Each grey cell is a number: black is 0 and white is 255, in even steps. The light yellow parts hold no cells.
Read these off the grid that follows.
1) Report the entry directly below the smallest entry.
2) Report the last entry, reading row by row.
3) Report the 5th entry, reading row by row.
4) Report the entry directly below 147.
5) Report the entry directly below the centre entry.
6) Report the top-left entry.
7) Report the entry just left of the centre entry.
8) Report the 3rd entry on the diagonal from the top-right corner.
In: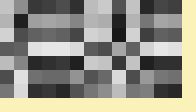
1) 165
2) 40
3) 77
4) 83
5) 202
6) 195
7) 217
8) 63

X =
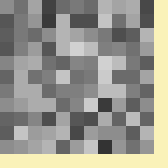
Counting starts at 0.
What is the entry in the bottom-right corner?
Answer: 149
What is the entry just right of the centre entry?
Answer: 121
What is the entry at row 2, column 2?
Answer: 107
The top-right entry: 72
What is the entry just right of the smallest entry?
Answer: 149
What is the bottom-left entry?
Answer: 141
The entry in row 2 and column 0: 93
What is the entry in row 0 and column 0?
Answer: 141
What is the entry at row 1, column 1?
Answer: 121
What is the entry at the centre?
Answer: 113
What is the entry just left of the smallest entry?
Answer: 196
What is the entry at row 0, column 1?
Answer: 113
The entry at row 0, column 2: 164
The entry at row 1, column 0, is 86
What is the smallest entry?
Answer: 51
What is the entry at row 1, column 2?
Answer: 149
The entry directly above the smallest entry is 141
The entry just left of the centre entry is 196

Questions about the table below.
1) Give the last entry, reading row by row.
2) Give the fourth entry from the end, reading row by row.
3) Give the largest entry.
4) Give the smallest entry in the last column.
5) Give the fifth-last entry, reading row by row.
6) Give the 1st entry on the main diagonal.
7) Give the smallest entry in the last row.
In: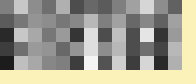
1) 176
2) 61
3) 244
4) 97
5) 207
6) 127
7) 28

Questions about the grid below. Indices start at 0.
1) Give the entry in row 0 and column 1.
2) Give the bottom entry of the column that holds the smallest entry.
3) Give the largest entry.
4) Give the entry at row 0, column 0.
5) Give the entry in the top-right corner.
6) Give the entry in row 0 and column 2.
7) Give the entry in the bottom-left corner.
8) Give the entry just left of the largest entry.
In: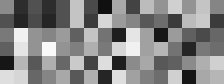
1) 45
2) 37
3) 249
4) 139
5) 133
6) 81
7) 222
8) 147

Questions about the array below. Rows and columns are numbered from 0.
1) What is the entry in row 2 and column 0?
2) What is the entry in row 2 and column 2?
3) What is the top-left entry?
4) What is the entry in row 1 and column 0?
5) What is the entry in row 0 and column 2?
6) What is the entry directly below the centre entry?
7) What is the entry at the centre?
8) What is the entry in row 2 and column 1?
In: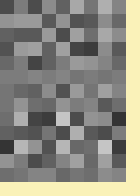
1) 97
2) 89
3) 76
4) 147
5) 76
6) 147
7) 82
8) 89

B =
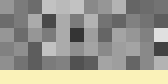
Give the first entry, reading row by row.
150
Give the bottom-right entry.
179
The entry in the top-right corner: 115
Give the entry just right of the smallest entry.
158
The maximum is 224
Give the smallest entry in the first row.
101
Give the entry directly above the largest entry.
93
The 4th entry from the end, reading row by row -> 158
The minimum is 52
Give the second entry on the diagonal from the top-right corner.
115
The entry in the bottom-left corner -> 143
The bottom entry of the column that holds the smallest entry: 81
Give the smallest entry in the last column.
66
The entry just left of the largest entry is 129
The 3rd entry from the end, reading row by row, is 101
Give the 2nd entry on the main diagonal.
123
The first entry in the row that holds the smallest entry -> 150

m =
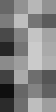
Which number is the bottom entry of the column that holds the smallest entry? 43
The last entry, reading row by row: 158
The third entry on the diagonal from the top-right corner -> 131
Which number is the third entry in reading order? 183
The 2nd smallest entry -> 37
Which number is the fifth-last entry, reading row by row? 97
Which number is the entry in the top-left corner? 103
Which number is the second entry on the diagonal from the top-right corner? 117
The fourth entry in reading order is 146
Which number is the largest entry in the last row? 190
